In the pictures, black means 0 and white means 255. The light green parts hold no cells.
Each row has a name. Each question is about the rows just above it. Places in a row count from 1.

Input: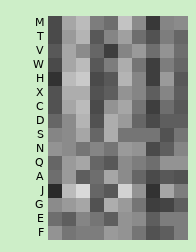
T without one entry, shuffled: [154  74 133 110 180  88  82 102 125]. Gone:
[160]
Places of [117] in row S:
6 7 8 10
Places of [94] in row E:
2 5 8
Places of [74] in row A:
8
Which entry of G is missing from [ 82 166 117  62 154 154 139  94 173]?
[68]
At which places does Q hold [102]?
1 4

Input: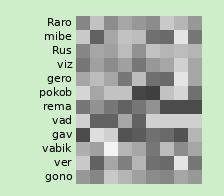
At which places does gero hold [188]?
2 5
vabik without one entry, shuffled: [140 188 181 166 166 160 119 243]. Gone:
[174]
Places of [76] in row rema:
7 8 9
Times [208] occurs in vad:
5
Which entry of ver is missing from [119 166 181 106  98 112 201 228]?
[127]
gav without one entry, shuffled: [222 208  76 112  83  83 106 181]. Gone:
[91]
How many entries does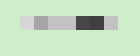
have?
7

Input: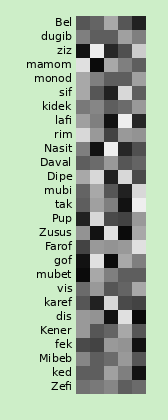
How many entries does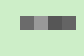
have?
4
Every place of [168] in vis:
5
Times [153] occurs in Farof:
2
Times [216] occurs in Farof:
0
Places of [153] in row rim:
2 4

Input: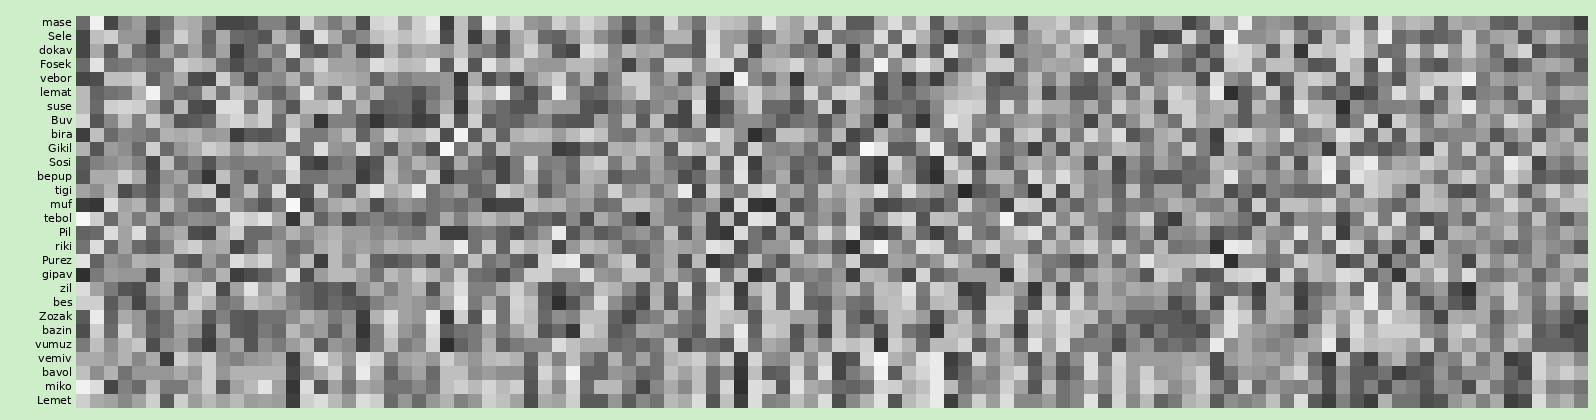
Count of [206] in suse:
12
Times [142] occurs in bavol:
12
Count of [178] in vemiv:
9
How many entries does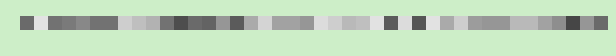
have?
42
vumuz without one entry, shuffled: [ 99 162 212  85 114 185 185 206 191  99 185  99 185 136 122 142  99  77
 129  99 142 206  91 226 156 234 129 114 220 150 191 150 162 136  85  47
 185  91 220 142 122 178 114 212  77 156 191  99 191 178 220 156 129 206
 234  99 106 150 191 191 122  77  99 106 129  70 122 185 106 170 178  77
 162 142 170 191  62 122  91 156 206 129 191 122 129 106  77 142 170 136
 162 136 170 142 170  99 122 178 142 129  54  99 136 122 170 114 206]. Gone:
[198]
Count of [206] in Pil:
3

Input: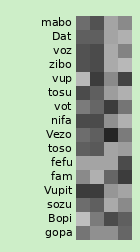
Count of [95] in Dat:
2
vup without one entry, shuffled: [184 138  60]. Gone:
[67]
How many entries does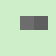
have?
2
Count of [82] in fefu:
0
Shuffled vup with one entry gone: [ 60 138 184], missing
[67]
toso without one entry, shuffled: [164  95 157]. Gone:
[89]
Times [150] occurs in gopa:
0

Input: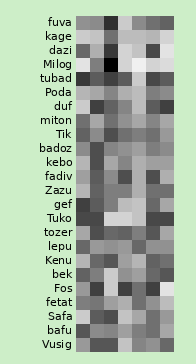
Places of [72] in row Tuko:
1 2 6 7
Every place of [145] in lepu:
3 6 7
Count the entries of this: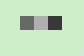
3
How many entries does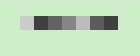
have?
7
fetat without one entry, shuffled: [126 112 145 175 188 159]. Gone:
[118]
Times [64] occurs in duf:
2
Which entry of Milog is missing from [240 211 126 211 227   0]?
[219]

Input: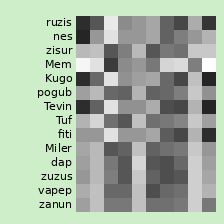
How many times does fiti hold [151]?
4
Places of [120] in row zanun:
3 4 8 10
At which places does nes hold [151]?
2 4 5 9
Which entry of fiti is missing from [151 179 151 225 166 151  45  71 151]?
[92]

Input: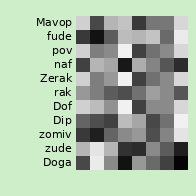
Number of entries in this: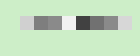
8
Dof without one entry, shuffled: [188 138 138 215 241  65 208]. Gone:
[145]
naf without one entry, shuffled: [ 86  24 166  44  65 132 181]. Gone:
[173]
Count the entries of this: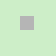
1

